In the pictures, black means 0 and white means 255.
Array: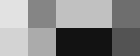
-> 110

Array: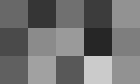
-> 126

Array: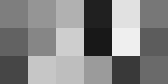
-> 92

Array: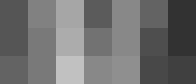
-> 50

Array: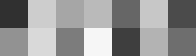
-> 75

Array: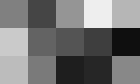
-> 15

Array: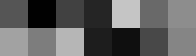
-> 141

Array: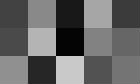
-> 102
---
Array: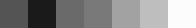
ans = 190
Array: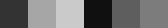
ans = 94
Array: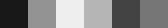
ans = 67
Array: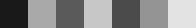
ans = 148
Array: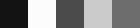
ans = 203
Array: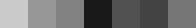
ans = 67
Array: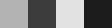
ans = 226
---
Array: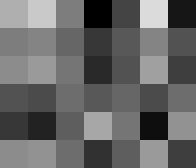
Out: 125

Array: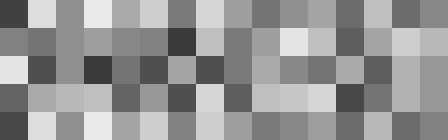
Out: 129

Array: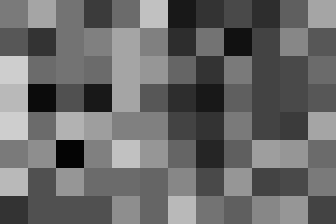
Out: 87

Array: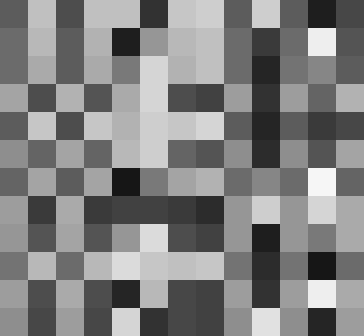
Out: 107

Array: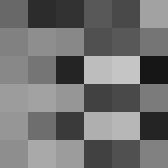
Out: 129

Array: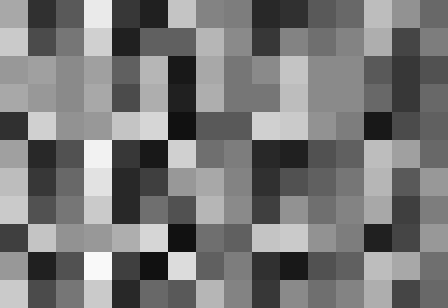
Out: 202
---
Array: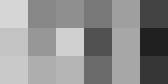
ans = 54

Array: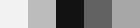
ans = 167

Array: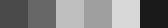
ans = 25

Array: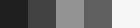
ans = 245

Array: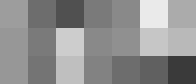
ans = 58

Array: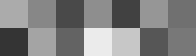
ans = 120

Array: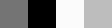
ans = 189
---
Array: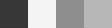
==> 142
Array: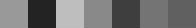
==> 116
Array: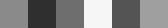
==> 84
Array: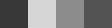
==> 140
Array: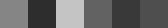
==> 57
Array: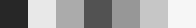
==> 198
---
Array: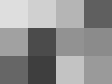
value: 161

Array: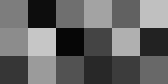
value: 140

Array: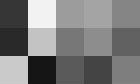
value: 41

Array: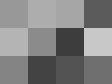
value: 180

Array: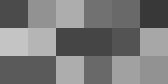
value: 196

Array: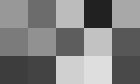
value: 123

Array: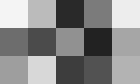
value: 109

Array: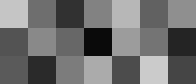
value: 83
